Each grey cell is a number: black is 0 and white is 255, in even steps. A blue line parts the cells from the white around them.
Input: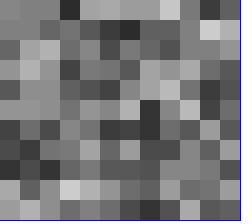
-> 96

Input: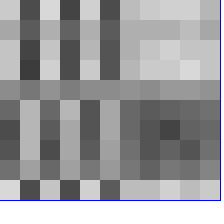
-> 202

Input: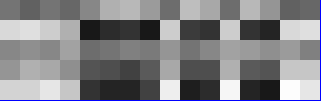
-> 230

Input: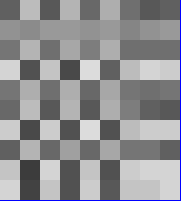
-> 212

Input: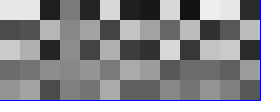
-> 87

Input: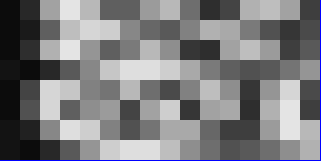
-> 177

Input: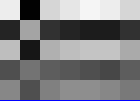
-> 121

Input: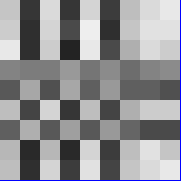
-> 232

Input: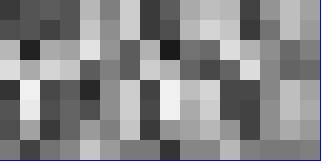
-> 127
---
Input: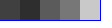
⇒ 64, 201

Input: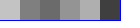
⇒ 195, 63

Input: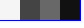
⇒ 245, 17

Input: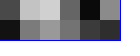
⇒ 73, 46

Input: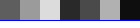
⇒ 94, 14

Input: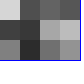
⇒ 214, 147

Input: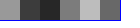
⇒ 153, 104

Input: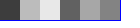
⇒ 61, 131
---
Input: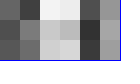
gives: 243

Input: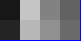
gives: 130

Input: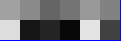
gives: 101

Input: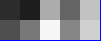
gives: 172

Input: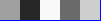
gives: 249

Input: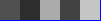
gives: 171

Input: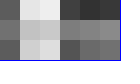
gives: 238

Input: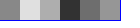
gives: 174
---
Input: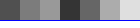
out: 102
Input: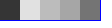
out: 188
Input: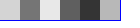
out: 95
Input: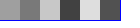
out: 65
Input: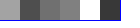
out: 128
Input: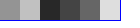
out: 68
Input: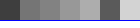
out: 173
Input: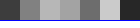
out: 109
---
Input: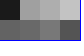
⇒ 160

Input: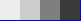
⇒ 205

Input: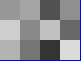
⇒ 165

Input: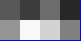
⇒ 60

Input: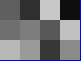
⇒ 47

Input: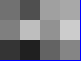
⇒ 79

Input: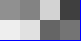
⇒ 131

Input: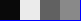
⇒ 235
